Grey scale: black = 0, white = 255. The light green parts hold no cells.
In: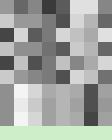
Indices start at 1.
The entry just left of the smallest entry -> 134
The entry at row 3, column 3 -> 91
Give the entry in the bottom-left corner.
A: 143
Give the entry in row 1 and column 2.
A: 103
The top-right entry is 134
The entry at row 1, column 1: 152
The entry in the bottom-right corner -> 161
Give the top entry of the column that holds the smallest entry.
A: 58
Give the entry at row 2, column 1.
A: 202
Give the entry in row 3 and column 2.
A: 214

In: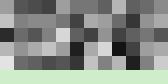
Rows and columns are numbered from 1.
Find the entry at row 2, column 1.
194
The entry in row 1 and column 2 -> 85
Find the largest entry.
227
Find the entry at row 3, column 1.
43
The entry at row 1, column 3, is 76
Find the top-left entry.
158
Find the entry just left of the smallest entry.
215
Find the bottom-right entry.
204
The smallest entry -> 19

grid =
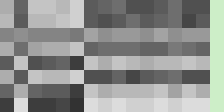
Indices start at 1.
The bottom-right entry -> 220
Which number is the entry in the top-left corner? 173
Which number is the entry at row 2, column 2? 91
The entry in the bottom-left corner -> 61
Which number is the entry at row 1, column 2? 100
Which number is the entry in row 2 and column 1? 184
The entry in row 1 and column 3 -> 196
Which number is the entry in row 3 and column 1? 132
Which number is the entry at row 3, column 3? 132
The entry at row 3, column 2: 143
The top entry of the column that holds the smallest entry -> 208
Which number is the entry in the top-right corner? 80
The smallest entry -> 50
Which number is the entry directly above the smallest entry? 61
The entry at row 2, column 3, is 184
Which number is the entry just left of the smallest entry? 70

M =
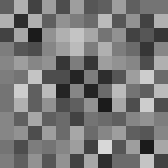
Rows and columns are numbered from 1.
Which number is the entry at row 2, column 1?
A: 176
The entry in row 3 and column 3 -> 27
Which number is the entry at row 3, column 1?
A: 66
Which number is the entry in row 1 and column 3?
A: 66
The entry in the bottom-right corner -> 66
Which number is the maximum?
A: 216
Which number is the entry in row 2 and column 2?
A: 45
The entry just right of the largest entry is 86
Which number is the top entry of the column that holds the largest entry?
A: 95
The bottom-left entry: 125
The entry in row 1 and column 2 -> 176
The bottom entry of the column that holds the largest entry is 45
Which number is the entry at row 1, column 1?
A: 95
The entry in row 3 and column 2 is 167
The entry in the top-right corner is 116

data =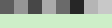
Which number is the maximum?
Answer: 200
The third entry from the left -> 71
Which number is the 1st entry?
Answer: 94

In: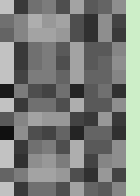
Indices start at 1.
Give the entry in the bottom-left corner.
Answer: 194
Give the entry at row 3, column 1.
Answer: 100
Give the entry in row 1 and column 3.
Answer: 112
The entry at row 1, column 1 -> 194
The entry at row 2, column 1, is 112
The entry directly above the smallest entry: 89
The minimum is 16
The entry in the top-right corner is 142
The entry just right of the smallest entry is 142
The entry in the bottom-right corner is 133
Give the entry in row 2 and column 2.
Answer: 133
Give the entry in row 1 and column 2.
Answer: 57
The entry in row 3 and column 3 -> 163

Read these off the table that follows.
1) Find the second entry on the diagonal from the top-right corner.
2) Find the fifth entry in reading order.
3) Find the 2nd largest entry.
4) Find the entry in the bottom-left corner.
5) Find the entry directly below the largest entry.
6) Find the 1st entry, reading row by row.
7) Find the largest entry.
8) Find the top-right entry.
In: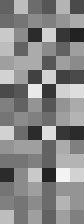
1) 148
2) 180
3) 233
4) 189
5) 148
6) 98
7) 243
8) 74

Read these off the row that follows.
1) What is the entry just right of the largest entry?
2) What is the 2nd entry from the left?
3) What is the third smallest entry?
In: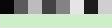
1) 28
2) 90
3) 67
